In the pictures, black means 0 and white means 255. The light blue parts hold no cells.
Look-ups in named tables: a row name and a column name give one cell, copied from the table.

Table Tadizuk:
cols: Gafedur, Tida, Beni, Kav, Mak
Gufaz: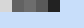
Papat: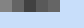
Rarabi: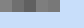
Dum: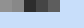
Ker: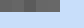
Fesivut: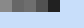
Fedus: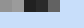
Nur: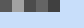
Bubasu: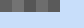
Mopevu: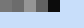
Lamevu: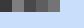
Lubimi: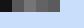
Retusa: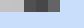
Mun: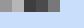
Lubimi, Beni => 117
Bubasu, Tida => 115
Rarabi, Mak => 120
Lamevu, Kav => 94
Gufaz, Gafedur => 215
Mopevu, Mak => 12

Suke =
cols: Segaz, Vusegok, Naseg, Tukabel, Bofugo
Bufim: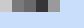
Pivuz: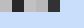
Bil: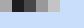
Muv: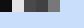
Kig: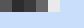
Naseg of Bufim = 105
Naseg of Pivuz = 193
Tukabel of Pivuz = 184
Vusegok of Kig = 45
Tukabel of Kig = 103
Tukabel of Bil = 153
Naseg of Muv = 73
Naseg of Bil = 71
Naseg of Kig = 59
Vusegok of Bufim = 122
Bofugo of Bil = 196
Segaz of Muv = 14
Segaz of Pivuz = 189
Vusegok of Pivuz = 40
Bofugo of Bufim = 154
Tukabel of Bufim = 54
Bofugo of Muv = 120
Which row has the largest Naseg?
Pivuz

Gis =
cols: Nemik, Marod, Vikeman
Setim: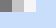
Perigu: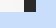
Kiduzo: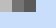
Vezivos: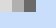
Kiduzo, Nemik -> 189
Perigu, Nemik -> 247
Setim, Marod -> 197
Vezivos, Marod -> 176
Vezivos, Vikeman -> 106
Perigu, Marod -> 246
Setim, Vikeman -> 245
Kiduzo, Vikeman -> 90
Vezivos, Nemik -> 219
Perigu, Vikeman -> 42
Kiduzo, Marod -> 116
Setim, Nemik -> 119

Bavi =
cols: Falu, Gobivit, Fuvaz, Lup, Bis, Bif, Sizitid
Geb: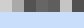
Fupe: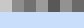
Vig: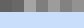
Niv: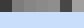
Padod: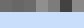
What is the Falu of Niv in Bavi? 58
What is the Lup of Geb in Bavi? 102
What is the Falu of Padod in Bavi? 108
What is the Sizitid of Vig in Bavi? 146
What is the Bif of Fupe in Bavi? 146
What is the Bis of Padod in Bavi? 124
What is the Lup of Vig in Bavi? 126
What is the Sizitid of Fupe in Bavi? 106
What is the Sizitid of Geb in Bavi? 81
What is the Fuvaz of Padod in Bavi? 107
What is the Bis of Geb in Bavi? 94
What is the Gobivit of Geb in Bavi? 169
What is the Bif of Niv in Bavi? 71
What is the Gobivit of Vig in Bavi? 104
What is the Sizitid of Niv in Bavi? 160
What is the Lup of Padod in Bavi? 143
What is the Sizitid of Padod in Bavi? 137
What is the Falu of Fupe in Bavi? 200
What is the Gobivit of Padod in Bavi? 103
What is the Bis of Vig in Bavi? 156

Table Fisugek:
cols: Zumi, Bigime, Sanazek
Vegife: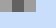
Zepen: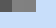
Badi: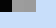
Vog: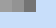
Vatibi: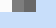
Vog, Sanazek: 116
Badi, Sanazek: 155
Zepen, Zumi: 87
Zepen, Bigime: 129
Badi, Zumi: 4
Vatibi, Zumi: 251
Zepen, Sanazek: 128
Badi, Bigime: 157
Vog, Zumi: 158
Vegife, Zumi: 161
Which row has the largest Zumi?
Vatibi

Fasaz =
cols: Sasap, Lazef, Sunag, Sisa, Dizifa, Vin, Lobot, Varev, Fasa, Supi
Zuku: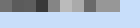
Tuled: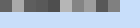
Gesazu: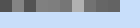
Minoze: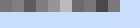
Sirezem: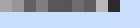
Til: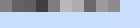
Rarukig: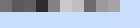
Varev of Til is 105
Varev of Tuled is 157
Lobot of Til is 173
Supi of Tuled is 128
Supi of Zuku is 151
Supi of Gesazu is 99
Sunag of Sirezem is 97
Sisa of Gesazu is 128
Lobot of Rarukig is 191
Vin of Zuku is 187
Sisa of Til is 63
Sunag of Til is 95
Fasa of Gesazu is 102
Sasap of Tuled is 98
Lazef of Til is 99
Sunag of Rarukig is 95
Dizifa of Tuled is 78
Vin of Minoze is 187
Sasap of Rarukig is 114
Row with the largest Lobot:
Rarukig

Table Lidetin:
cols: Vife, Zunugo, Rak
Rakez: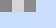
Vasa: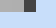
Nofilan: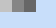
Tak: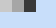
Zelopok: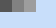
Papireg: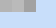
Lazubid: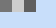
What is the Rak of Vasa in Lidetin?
68
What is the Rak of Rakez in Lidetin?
139
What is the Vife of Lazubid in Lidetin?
117
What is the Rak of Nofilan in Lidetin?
103
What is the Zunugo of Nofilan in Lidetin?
134
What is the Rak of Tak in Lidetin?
57
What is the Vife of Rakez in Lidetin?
135

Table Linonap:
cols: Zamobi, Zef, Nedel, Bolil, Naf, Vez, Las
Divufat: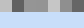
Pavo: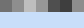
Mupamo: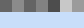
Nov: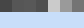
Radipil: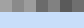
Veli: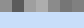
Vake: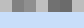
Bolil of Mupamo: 130
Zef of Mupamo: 139
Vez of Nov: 154
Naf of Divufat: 198
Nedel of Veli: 159
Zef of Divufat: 97
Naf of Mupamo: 77
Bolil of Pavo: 151
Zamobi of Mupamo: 101
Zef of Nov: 86
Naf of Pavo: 79
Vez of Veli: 118
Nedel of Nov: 88
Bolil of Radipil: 107
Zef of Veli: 91

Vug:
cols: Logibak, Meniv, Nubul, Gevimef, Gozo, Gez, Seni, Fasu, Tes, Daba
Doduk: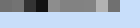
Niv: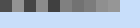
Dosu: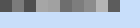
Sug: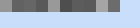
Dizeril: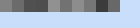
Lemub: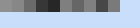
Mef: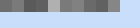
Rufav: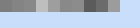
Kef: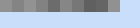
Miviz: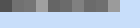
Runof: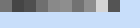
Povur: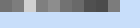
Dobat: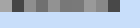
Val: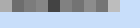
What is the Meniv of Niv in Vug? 147
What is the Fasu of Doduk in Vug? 131
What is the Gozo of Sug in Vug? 153
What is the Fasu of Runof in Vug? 142
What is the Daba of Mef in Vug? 134
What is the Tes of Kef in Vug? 101
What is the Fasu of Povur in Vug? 80
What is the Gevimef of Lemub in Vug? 55
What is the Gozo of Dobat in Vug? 146
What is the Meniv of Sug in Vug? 98
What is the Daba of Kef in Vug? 145
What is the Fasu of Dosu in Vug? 140
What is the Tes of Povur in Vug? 75
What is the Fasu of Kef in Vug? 96
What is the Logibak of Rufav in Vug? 125
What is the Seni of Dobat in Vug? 121
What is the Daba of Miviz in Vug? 155
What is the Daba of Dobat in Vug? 72

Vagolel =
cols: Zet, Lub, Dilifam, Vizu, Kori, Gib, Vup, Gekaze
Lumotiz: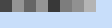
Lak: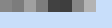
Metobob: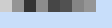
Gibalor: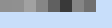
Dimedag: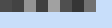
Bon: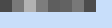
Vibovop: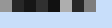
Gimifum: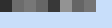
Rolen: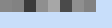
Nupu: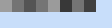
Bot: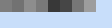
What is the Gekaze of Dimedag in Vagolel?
113
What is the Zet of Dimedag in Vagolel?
75
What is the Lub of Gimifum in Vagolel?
108
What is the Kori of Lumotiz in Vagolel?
56
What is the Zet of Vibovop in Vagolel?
150
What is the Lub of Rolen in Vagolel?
130
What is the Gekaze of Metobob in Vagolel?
149
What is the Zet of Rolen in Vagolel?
134
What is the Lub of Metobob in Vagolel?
148
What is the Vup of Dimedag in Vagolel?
53
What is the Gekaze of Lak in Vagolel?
179
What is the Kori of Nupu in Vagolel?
155
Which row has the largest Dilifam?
Bon

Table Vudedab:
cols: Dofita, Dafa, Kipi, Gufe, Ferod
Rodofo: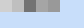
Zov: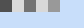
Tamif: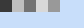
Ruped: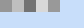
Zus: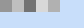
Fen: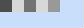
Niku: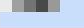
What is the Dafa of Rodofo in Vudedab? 191
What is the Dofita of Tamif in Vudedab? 57
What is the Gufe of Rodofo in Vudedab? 165
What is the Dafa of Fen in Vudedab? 215
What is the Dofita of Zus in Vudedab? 150
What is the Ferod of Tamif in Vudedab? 153
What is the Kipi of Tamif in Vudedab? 115
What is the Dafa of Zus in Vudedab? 191
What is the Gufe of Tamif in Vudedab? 216
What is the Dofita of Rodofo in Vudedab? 208

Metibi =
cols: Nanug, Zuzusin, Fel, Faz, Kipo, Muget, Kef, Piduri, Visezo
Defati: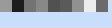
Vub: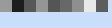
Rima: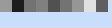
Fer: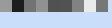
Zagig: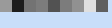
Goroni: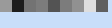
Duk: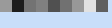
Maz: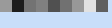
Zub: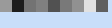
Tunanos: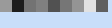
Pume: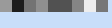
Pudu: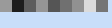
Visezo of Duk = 95
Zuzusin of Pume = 29
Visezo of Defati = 106
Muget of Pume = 82
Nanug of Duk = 154
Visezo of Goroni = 95
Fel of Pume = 115
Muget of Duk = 113
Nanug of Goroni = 154
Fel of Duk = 115
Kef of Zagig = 145
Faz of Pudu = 149
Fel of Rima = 115
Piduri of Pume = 237
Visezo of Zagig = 95
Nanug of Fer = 154

